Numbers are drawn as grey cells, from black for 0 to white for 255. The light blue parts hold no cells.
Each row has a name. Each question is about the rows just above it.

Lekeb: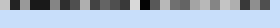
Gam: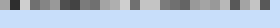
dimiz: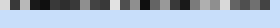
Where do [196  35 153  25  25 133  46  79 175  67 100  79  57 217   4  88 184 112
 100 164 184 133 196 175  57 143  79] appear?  Lekeb
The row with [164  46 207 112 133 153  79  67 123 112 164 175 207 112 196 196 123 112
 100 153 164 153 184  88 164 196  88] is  Gam
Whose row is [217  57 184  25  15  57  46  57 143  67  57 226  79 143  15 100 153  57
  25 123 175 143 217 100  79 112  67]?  dimiz

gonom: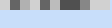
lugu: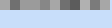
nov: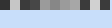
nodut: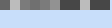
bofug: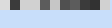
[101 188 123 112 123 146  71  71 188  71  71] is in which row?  nodut
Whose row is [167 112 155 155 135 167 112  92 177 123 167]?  lugu
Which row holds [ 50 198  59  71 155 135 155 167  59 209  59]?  nov
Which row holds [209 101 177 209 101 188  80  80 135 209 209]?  gonom

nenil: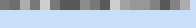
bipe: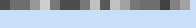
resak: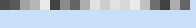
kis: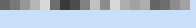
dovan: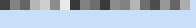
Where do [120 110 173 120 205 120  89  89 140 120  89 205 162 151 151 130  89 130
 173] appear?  nenil
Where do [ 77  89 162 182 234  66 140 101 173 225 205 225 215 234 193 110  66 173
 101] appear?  resak

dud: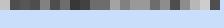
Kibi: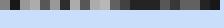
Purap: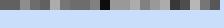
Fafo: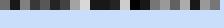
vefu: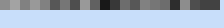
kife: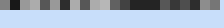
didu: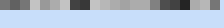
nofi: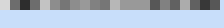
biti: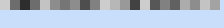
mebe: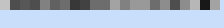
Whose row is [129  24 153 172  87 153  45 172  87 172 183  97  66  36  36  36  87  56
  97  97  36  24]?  Kibi
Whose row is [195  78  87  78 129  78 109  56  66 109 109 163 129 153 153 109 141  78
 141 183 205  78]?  dud
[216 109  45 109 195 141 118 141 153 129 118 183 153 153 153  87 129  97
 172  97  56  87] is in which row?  nofi
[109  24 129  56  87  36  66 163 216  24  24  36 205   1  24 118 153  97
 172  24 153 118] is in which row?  Fafo
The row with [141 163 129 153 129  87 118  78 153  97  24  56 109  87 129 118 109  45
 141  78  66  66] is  vefu

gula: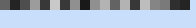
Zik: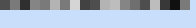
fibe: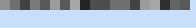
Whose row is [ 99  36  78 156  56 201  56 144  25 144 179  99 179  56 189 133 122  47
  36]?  gula
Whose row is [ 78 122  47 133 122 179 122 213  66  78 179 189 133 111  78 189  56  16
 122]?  Zik
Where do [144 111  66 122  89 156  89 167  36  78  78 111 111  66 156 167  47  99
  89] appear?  fibe

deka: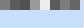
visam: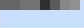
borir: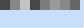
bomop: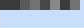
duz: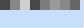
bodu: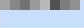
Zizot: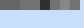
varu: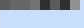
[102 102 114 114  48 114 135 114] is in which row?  Zizot
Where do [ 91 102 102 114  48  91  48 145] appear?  varu

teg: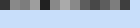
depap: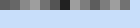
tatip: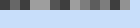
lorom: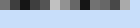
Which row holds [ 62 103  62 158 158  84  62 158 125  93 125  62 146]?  tatip
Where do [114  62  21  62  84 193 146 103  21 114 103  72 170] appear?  lorom
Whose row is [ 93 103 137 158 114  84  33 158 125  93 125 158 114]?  depap
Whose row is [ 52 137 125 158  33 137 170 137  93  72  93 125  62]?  teg

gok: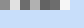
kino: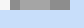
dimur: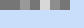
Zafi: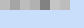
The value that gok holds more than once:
[109]
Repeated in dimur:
[118]
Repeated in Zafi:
[188]
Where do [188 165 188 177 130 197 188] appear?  Zafi
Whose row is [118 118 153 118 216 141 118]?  dimur
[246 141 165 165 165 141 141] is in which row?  kino

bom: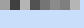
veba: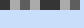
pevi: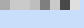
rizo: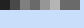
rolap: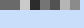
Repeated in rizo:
[106]
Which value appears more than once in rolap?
[106]
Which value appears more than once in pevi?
[202]
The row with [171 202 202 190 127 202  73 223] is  pevi
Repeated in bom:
[181]
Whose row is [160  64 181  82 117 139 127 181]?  bom

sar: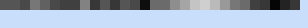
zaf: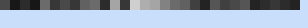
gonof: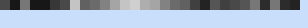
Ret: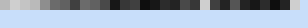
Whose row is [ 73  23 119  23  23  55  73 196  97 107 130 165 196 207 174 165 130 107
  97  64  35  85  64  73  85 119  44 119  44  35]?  gonof
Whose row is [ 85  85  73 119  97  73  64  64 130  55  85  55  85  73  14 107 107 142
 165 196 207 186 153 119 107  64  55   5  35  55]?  sar

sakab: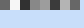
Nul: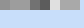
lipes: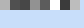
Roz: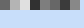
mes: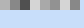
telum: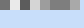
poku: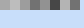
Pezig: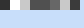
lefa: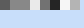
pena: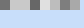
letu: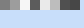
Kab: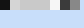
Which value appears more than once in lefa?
[136]
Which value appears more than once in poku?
[114]

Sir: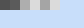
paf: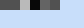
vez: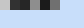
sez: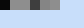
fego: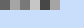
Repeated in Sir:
[219]
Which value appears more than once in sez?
[142]
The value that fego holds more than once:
[165]
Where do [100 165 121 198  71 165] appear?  fego
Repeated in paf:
[81]
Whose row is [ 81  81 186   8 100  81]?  paf

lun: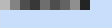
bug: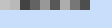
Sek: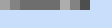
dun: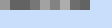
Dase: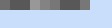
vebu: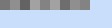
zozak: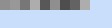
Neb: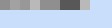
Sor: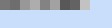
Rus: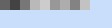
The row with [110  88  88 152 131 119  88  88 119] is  Dase
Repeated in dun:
[99]

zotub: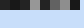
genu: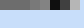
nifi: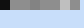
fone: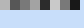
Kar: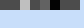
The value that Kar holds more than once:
[76]
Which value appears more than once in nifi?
[142]
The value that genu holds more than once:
[109]
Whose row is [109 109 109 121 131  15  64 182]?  genu
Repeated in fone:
[121]
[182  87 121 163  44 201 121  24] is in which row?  fone

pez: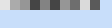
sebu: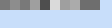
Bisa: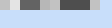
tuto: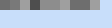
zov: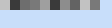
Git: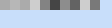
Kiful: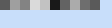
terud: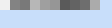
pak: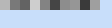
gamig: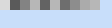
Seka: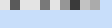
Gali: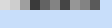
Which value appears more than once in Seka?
[228]
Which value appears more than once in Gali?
[131]

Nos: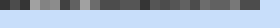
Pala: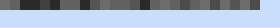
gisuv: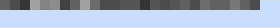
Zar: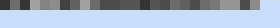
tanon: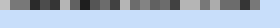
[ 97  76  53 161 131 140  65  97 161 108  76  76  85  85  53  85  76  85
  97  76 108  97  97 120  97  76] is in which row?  gisuv
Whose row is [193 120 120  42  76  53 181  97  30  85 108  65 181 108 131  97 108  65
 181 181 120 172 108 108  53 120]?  tanon
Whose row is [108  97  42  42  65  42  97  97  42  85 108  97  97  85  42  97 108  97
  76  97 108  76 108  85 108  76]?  Pala
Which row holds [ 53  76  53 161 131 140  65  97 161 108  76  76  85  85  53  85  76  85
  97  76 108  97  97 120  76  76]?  Nos

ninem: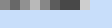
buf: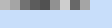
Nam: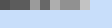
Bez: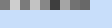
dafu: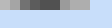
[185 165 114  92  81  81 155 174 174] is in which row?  dafu
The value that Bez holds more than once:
[123]

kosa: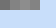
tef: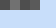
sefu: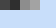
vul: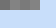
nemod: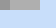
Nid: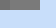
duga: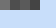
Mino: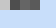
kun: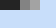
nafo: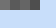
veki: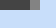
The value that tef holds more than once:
[78]
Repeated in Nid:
[122]
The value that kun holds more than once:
[36]
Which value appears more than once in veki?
[68]
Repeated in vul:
[131]
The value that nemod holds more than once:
[175]

